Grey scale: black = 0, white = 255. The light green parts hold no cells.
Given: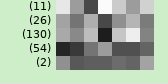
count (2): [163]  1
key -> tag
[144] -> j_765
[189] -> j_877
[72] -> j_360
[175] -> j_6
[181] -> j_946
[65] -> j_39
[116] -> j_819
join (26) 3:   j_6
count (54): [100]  1
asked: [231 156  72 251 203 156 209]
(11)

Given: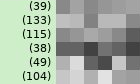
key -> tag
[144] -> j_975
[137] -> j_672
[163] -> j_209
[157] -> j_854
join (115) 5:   j_672
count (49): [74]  1
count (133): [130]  1
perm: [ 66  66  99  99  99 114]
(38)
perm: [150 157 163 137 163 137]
(39)
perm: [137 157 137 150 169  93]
(115)
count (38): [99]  3

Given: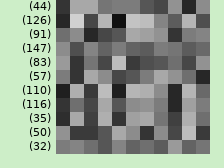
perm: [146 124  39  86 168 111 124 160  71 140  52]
(116)
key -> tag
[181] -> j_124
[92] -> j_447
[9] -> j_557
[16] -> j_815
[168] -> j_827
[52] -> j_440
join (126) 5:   j_815
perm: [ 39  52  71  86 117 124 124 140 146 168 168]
(44)
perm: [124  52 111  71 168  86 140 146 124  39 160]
(116)
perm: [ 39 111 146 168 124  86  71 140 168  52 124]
(57)

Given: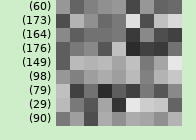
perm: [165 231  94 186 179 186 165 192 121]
(149)
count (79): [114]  1
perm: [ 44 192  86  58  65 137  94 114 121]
(176)

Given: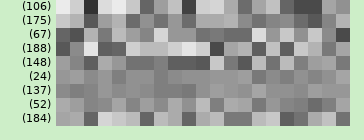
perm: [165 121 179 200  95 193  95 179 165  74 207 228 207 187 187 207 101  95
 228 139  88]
(188)
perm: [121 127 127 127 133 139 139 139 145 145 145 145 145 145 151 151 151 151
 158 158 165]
(24)
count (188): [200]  1
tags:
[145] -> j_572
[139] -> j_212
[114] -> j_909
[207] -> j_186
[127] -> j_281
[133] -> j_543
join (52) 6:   j_543
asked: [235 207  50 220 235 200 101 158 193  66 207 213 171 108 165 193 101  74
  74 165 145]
(106)

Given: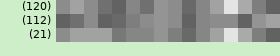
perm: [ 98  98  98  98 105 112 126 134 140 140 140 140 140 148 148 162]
(112)
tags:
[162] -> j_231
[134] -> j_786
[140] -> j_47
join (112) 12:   j_47
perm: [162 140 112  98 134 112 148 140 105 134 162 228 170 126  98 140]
(120)
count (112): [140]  5
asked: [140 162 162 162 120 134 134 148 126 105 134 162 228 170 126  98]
(21)
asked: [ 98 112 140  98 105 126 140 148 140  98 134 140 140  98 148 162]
(112)
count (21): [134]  3

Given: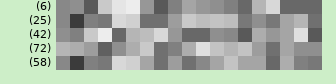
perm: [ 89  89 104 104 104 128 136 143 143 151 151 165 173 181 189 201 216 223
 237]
(42)
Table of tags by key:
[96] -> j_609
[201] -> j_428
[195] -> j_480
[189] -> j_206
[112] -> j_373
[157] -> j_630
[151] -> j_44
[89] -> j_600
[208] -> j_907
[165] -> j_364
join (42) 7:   j_206
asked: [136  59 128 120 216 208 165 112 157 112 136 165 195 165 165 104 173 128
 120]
(58)
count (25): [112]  3
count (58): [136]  2
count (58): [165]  4

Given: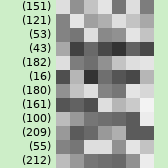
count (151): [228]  1
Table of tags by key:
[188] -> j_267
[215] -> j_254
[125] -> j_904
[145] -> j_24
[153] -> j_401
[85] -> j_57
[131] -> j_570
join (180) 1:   j_24
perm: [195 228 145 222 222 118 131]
(55)
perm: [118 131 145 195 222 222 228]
(55)
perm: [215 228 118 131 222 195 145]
(180)
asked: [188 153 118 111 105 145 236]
(212)
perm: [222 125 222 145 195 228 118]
(151)

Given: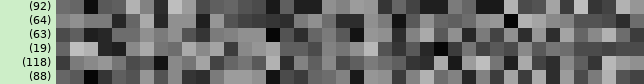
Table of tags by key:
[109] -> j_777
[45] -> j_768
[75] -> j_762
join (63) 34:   j_768
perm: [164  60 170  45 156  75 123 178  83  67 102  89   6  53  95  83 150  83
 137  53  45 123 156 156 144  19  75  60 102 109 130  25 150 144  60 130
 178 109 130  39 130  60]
(88)
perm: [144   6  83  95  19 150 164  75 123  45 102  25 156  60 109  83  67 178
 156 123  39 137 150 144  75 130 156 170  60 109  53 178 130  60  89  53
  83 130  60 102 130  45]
(88)
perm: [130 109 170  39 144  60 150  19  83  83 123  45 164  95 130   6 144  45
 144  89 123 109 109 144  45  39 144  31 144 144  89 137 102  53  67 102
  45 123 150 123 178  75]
(63)

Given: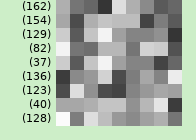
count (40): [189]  0
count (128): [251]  1
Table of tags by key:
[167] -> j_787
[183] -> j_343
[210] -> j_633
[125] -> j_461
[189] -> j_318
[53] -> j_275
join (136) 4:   j_633
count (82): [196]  0

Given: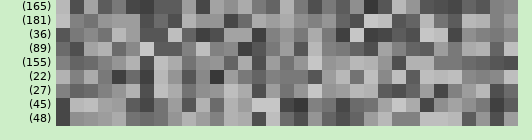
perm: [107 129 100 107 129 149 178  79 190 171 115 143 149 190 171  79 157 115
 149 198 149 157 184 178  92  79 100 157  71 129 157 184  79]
(27)
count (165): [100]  2
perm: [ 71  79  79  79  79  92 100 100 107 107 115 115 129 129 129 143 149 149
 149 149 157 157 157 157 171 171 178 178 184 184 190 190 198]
(27)
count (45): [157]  3
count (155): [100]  3

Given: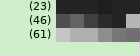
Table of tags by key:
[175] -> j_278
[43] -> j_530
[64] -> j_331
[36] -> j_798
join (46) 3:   j_331
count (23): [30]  1
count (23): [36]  5
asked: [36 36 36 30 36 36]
(23)
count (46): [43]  1
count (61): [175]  2
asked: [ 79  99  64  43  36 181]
(46)

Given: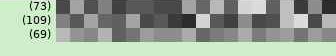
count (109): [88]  3
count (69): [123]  2
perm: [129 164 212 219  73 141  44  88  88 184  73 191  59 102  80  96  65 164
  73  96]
(73)
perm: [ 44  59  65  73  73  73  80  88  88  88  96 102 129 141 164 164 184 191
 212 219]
(109)

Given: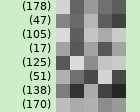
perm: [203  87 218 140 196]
(125)
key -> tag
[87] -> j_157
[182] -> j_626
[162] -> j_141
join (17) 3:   j_141
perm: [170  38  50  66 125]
(138)
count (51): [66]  0
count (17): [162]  3
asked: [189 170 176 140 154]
(170)

